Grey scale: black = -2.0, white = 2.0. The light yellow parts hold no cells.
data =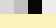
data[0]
1.4
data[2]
-1.9
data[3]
1.7

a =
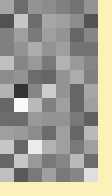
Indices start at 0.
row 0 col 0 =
0.6
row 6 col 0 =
0.8
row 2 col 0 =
0.0
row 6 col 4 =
0.3
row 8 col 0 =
-0.3
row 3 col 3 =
0.3
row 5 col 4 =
0.3
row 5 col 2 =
-0.3
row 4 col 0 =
1.0
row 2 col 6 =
0.1
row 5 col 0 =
0.2
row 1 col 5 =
0.2
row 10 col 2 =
1.7
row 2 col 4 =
0.3
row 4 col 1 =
0.1
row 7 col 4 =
0.5
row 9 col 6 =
0.9
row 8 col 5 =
-0.1
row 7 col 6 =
0.5
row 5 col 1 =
0.3
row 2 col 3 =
0.5
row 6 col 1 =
-1.2
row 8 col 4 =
0.3
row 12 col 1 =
-0.6
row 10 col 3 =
0.8
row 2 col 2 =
-0.1
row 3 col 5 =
-0.2
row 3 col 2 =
0.7
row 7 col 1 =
1.9

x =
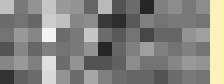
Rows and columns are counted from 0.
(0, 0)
1.0
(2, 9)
-0.2
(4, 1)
0.4
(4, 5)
0.3
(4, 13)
0.4
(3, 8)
-0.4
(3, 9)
0.0
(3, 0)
-0.7
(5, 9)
-0.4
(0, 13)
-0.1
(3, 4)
-0.2
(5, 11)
-0.7
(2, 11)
-0.4
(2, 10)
-0.9
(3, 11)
0.0
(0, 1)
-0.1
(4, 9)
0.2
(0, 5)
0.3
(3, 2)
-0.4
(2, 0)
-0.2
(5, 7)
0.0
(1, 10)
0.0
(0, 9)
-0.3

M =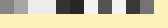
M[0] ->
0.1
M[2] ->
1.7
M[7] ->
-0.7

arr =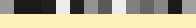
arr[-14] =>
0.4
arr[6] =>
0.3
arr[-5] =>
0.0
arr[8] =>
1.7

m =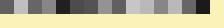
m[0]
-0.5
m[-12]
0.1
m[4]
-1.5
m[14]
-1.6
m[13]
-0.4

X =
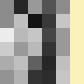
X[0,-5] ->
0.2
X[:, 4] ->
[0.2, 1.1, 0.4, 0.4, 1.0, 1.1]
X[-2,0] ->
0.7
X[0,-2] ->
-0.7
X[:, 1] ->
[-1.4, 1.0, 0.9, 0.4, 1.0, 0.8]
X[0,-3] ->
0.4
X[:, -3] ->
[0.4, -1.7, 1.1, 0.9, -0.5, -1.2]

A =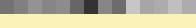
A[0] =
-0.2
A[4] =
0.2
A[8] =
-0.3
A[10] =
0.6

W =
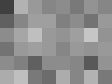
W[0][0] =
-1.0
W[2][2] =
1.0
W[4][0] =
0.2
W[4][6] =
-0.6
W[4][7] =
0.3
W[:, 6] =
[0.3, -0.2, 1.1, 0.3, -0.6, 0.8]
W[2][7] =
0.3
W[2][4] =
0.3
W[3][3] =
0.4
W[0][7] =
0.1
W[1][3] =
0.5
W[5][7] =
-0.1
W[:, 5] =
[-0.1, 0.2, 0.5, 0.4, 0.1, 0.1]
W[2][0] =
0.2
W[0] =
[-1.0, 0.8, 0.4, 0.1, 0.2, -0.1, 0.3, 0.1]
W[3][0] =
-0.2

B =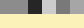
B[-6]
0.2
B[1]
0.2
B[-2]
-0.1

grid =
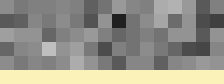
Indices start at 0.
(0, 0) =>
0.2
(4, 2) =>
0.1
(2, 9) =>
-0.2
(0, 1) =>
-0.1
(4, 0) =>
0.2
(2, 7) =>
0.0
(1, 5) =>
-0.1
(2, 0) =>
0.5
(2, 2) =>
0.3
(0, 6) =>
-0.5
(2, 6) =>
0.4
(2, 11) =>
-0.2
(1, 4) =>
0.2
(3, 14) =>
-0.9
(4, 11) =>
-0.5
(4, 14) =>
0.4
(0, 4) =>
0.1
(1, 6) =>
-0.7
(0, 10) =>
0.0
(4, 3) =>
0.0
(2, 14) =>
-0.6
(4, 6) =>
0.3
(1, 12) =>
-0.3
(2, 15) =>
0.3
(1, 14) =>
-0.8
